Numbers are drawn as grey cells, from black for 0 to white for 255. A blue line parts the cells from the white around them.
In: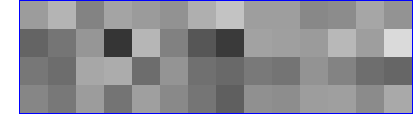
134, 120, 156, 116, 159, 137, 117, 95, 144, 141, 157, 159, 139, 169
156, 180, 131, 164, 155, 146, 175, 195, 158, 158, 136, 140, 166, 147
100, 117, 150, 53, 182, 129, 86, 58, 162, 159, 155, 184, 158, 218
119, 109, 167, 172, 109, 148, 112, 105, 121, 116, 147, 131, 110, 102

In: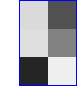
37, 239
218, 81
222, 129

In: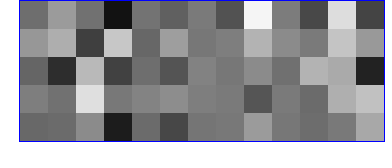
104, 107, 139, 28, 107, 71, 117, 120, 155, 119, 109, 121, 168
110, 155, 113, 18, 115, 96, 122, 82, 245, 124, 72, 221, 68
151, 174, 63, 199, 103, 158, 119, 126, 179, 139, 122, 196, 153
101, 45, 185, 65, 110, 84, 130, 119, 139, 112, 179, 170, 34
126, 113, 223, 120, 131, 141, 126, 122, 85, 122, 107, 175, 193

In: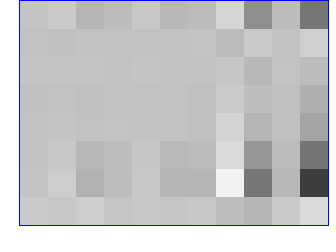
202, 199, 205, 197, 200, 198, 200, 190, 182, 202, 217
196, 202, 182, 188, 199, 184, 188, 213, 143, 188, 118
193, 192, 194, 193, 193, 194, 195, 187, 201, 194, 207
196, 196, 196, 194, 196, 194, 194, 198, 184, 195, 188
192, 193, 191, 194, 193, 193, 191, 203, 190, 191, 175
194, 196, 193, 195, 194, 194, 191, 212, 181, 192, 164
194, 200, 183, 189, 197, 185, 187, 218, 150, 187, 117
196, 205, 178, 189, 200, 182, 182, 242, 119, 183, 61

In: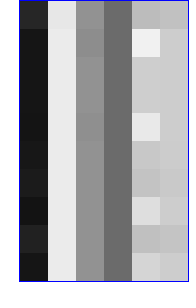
21, 235, 146, 107, 213, 205
38, 231, 146, 107, 188, 193
21, 235, 141, 107, 241, 205
21, 235, 146, 107, 206, 205
21, 235, 146, 107, 206, 205
20, 235, 143, 107, 233, 205
23, 235, 146, 107, 200, 204
27, 235, 146, 107, 195, 201
19, 235, 146, 107, 222, 205
33, 235, 146, 107, 192, 196

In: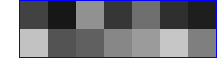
194, 83, 96, 135, 155, 198, 127
66, 23, 145, 54, 111, 47, 30
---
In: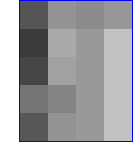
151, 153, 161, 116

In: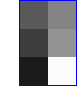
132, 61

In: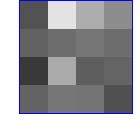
141, 118, 170, 99

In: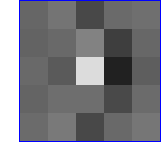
111, 62, 220, 110, 107

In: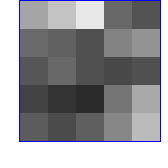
83, 131, 80, 51, 92

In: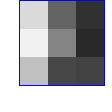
49, 132, 192

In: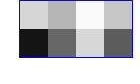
198, 215

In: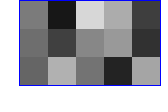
62, 153, 115

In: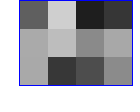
54, 138, 55
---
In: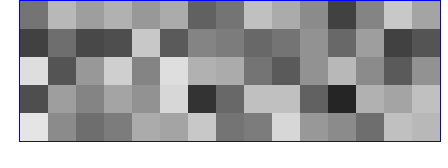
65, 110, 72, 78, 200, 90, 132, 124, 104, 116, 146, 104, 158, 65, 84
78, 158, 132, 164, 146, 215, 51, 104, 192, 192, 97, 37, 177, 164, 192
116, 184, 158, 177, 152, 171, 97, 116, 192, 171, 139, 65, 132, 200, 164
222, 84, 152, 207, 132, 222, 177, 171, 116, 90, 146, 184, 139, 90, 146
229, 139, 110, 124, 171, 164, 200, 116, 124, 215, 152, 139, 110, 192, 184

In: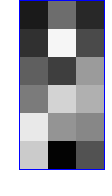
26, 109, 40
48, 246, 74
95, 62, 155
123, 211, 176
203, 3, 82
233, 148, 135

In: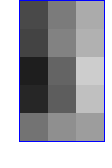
30, 100, 205
38, 93, 192
67, 130, 177
73, 123, 171
115, 143, 157

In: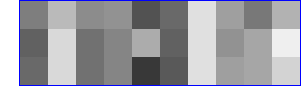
97, 217, 113, 133, 172, 97, 224, 146, 166, 239
105, 217, 113, 133, 56, 89, 224, 159, 166, 211
126, 186, 140, 146, 82, 105, 224, 159, 120, 178

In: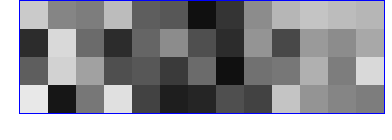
44, 217, 107, 44, 101, 140, 79, 44, 148, 72, 154, 140, 168
94, 210, 161, 79, 87, 58, 107, 16, 113, 119, 176, 125, 217
202, 133, 125, 188, 94, 87, 16, 52, 140, 182, 196, 188, 182
232, 22, 119, 224, 66, 30, 37, 79, 66, 196, 148, 133, 125

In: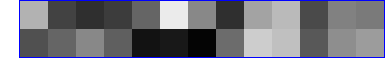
80, 101, 136, 95, 18, 24, 4, 108, 205, 192, 88, 142, 156
178, 66, 47, 60, 101, 235, 136, 47, 163, 186, 74, 129, 122

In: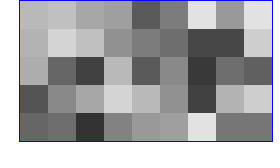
84, 137, 167, 212, 185, 145, 65, 179, 206
102, 110, 51, 130, 153, 159, 226, 118, 118
173, 102, 65, 185, 90, 137, 57, 110, 96
179, 212, 192, 145, 124, 110, 71, 71, 206
185, 192, 167, 159, 90, 124, 226, 153, 226

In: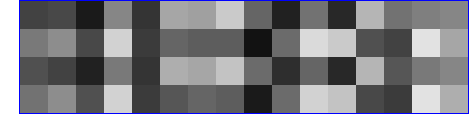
66, 72, 26, 134, 52, 166, 160, 202, 101, 33, 114, 40, 181, 114, 127, 134
80, 66, 33, 121, 52, 174, 166, 195, 107, 46, 101, 40, 181, 86, 121, 134
114, 141, 80, 210, 59, 86, 101, 93, 26, 107, 210, 195, 72, 59, 226, 174
121, 141, 72, 210, 59, 101, 93, 93, 18, 107, 218, 202, 80, 66, 226, 166

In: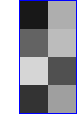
24, 174
51, 159
99, 188
214, 80
